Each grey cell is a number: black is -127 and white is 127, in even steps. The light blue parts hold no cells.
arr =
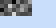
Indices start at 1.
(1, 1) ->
-63
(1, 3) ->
-41
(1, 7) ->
-37
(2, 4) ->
-13
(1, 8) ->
30
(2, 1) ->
-31
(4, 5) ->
-39
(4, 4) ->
85
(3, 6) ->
39
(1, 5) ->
1

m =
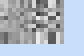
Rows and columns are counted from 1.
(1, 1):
72
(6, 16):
30
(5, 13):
-39
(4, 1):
79
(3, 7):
12
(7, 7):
30
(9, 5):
25
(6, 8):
16
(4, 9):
84
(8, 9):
-48
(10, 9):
15
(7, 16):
36
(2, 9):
89
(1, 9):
87
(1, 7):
49
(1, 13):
96
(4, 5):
46
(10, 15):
95
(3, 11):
19
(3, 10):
-3
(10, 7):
34
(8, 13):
12
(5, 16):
38
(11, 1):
9
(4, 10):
-65
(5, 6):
50
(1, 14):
88
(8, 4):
40
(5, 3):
29
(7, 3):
29
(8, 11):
23
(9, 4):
26
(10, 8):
35
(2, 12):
-36
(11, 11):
62
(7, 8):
74
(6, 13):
19

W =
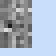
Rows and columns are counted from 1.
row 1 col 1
-4
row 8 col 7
12
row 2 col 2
-20
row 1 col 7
12
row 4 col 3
8
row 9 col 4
28
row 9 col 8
55
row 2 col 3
12
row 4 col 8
-11
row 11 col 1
-15
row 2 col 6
11
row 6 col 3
-48
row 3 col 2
13
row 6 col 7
12
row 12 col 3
8
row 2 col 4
54
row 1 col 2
-22
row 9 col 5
27
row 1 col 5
4
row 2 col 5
-27
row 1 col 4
40
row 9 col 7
12
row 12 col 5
-33
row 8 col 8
-33
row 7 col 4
-19
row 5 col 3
24
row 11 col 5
-17
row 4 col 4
47

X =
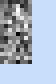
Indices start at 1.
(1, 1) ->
-40
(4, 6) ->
32
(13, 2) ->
22
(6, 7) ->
62
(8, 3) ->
94
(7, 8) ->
-35
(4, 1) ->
30
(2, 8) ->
-2
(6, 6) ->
1
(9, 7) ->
-33
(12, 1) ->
23
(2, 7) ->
-60
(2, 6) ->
-90
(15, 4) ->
8
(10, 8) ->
-18
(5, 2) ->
-9
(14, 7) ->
-6
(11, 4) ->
0
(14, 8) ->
-43
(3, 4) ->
-8
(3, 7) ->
-46
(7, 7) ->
116
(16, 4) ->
-23
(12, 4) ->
47
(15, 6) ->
-29
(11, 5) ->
59
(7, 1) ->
-17
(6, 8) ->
23
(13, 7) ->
-60
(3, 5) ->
126
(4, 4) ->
63
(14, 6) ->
21

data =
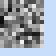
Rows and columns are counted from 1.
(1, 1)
20
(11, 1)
53
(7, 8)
47
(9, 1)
-34
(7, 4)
16
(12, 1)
44
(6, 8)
88
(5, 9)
-57
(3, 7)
93
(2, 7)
-64
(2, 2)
63
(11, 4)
20
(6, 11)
-57
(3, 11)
55
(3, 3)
-110
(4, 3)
23
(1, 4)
33
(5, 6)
-57
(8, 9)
19
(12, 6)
48
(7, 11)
95
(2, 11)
0
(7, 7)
-34
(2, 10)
-6
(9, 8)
-81
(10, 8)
79
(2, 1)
12
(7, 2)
-58
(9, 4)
93
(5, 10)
-30
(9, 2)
49
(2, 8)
46
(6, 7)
12
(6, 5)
-21
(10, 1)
18
